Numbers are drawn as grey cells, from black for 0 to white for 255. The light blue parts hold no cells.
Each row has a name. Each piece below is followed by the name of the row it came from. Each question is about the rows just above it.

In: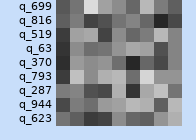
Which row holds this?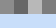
q_699
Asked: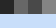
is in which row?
q_370
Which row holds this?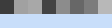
q_519
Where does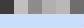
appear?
q_793
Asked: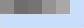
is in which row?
q_63

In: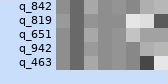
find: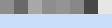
q_463
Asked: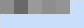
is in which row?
q_942
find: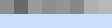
q_942
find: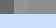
q_819

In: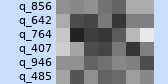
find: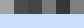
q_407
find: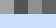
q_485
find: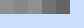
q_856
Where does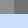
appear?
q_856
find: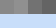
q_856
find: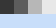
q_764

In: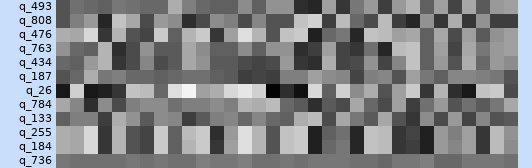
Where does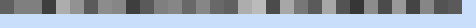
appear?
q_133
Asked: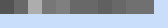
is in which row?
q_187
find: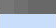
q_493
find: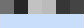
q_255

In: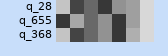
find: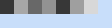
q_655
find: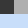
q_368
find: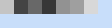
q_28
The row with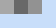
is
q_655

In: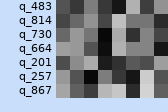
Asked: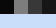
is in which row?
q_257
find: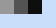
q_664
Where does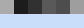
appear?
q_201
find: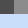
q_201
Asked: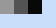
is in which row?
q_257
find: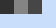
q_730

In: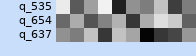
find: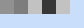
q_637
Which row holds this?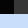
q_637
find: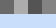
q_654
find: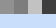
q_535
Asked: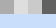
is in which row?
q_654

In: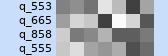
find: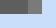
q_858
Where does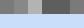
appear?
q_858
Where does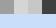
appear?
q_665
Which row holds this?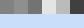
q_553

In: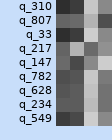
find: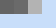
q_807
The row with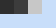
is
q_310
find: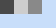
q_549
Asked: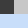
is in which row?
q_310
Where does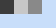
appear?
q_310

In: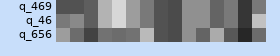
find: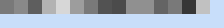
q_46
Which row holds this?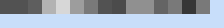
q_469
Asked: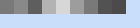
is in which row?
q_46
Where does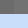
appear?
q_656

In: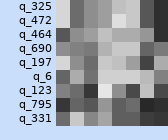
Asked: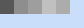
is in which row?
q_464
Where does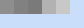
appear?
q_690
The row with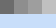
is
q_325
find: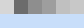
q_325
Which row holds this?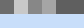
q_331
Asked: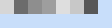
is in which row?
q_472

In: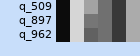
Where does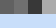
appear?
q_962
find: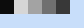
q_509

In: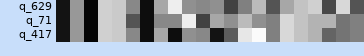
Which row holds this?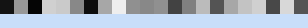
q_629
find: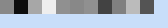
q_629
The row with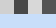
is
q_629
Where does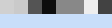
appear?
q_71

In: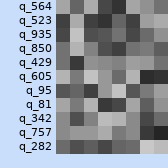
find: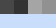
q_564
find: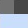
q_935

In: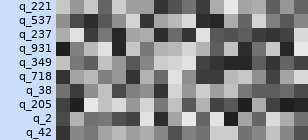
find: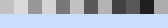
q_205
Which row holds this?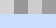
q_38
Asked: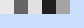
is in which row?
q_2
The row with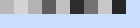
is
q_931
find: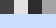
q_2

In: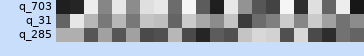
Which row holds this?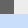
q_703
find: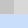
q_285

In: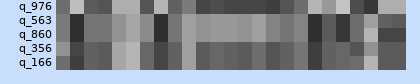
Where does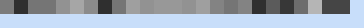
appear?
q_860
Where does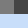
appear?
q_976
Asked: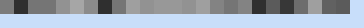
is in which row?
q_563
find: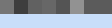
q_356
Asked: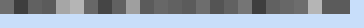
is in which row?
q_166

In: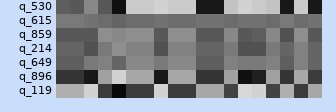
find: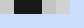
q_530
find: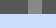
q_859

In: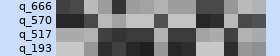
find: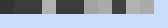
q_517
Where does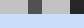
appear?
q_570

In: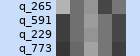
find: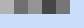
q_265
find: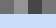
q_265
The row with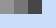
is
q_229
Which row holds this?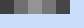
q_229
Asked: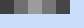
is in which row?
q_591

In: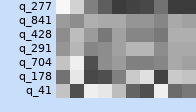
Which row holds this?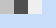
q_41
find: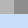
q_291
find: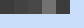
q_277
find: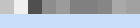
q_704

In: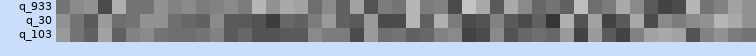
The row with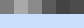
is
q_933
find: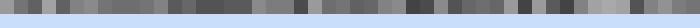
q_103
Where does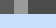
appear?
q_30

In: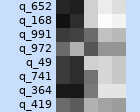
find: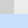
q_652
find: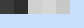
q_49
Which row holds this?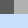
q_419

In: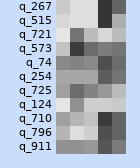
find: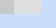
q_267
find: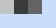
q_710
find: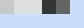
q_267
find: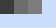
q_573
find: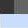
q_267
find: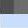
q_74
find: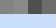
q_74

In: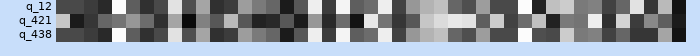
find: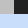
q_421
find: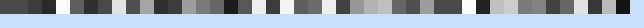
q_12

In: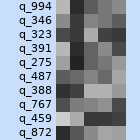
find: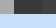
q_459
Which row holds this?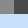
q_391
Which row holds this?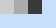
q_459
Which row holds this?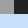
q_275
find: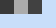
q_323
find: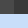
q_323

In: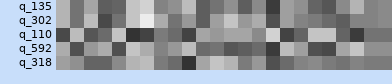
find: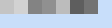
q_135
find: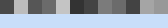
q_110
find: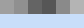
q_135
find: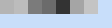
q_318

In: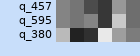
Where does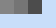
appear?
q_457
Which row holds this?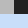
q_380
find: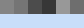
q_457

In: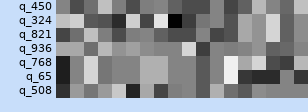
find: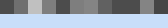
q_450
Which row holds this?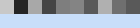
q_508
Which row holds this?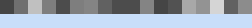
q_821

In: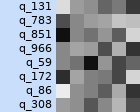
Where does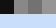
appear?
q_851
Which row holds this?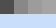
q_783
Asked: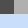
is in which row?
q_966
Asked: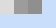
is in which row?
q_131
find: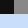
q_851

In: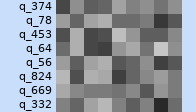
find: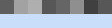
q_56
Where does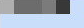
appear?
q_78

